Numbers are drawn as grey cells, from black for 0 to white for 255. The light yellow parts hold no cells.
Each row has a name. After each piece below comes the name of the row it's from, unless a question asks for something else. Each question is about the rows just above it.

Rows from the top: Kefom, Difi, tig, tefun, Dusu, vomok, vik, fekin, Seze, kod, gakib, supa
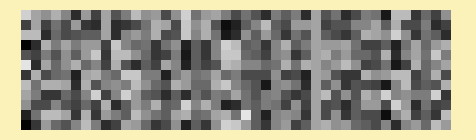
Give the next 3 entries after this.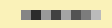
[144 154  74]
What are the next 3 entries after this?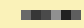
[ 54 144 208]
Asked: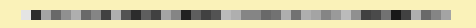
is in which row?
vomok
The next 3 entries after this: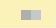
[133 105  83]
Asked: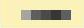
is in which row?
tig
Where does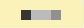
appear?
Dusu

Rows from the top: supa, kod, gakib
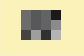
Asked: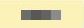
kod
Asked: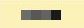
supa
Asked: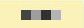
gakib

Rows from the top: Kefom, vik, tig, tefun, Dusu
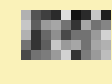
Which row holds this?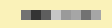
tefun
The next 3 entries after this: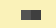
[ 42 222  18]
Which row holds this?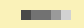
tig

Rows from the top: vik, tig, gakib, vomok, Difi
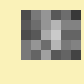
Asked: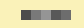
vik
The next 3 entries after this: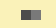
[149  88 109]
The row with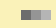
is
tig
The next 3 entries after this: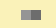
[181 121 130]

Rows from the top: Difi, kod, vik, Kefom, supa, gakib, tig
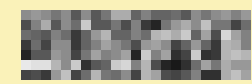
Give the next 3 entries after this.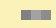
[118  77 152]
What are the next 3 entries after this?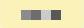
[ 88 118  77]
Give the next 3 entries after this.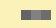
[181 192 172]
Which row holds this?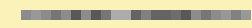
Difi

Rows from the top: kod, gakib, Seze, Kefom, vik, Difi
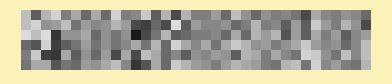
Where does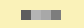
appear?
vik
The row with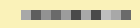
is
vik
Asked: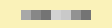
vik
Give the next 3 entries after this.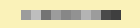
[106  74 220]
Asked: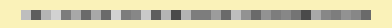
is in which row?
kod
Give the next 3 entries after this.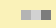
[168 106 168]

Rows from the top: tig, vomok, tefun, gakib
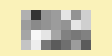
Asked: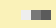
gakib
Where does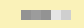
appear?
vomok
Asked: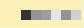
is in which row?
tig

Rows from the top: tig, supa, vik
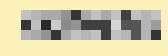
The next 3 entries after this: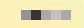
[193  64 193]
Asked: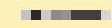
supa
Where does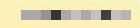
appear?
tig
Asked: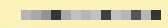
vik
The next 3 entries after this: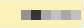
[ 64 193 181]
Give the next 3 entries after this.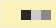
[147  64  64]

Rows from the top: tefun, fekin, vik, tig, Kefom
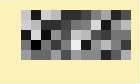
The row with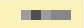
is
Kefom
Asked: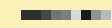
fekin
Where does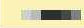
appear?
tefun

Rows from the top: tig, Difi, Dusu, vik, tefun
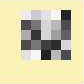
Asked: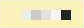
tig
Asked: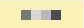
Difi
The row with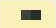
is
vik
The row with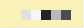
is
tefun

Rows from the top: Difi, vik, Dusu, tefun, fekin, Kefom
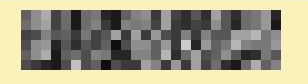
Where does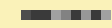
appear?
Kefom
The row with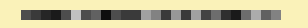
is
Kefom
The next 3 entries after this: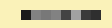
[ 67  58 142]
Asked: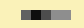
tefun

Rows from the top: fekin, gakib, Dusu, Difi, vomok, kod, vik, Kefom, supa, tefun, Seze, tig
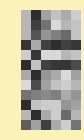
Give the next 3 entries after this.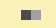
[194 205 182]
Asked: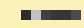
kod

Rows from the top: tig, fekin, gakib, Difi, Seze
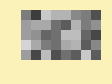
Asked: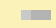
tig
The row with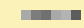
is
Difi

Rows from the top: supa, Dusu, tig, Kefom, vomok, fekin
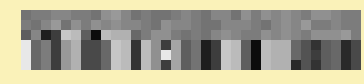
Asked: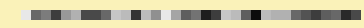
vomok
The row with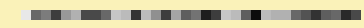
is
Kefom
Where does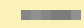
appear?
tig
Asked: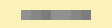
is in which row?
supa
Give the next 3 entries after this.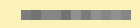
[124 144 144]
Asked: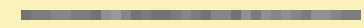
supa

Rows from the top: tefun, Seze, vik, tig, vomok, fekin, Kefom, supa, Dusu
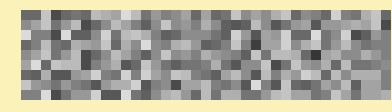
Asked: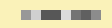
Dusu
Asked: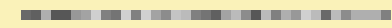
Kefom
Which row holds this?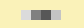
supa
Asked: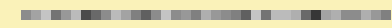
vomok
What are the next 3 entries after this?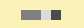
[116 152 152]

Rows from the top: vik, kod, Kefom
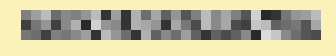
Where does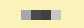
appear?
kod
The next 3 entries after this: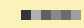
[97 52 97]
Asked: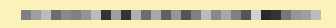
vik
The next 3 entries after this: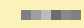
[149 187  52]
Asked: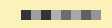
vik
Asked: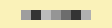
Kefom

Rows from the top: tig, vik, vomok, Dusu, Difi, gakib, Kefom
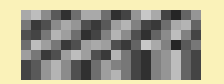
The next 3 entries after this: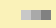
[ 37  89 119]
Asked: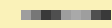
Dusu

